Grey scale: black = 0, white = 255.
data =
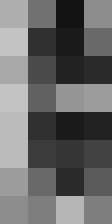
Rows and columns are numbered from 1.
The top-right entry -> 141
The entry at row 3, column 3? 34
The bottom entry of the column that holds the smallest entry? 181
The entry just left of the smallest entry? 113
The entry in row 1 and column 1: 174
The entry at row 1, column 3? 19
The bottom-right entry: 126
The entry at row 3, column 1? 168

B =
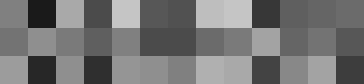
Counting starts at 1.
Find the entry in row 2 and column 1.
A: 115
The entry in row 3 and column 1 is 156
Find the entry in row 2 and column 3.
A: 122
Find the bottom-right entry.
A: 61
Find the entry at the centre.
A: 75
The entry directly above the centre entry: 81
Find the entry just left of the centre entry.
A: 75
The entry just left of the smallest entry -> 128
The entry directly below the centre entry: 128
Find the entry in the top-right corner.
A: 107
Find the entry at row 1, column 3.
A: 169

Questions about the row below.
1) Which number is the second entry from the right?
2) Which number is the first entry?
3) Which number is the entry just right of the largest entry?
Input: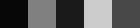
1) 203
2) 7
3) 72

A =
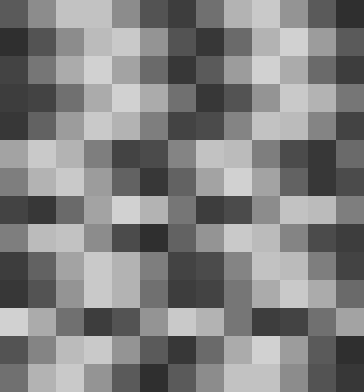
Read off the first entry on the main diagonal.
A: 90
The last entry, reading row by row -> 55
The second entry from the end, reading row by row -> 83
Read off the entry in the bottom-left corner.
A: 112
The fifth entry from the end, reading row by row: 194
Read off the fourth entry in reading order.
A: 194
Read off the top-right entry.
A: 47
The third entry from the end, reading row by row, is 140
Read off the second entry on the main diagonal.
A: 83
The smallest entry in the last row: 47
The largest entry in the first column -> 209
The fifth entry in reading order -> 140

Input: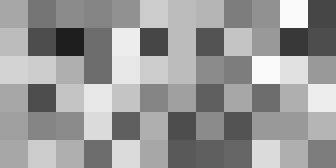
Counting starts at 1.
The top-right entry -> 70
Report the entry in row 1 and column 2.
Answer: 117
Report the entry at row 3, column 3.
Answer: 175
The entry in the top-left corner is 167
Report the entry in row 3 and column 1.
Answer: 211
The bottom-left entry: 167
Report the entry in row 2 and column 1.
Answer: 188
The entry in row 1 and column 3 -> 139
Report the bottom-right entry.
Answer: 125
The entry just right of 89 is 95
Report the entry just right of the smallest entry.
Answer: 109
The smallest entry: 30

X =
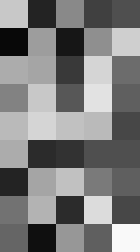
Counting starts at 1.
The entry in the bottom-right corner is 249
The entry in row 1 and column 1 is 200
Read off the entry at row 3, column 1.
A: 172
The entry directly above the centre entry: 87
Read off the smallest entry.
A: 8
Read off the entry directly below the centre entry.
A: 50
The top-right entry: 79
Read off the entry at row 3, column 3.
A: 57
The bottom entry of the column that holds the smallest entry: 101
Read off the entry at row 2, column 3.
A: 22
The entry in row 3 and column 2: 165
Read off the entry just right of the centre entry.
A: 186
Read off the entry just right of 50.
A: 79

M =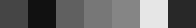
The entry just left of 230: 133
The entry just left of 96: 17

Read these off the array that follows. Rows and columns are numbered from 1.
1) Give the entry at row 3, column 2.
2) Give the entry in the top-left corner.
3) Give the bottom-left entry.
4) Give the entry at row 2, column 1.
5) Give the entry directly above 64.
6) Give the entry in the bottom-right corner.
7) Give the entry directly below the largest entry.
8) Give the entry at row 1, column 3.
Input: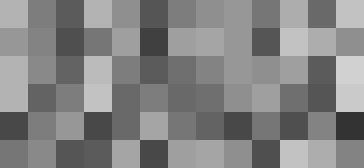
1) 137
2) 179
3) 118
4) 151
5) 85
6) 131
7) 202
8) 91
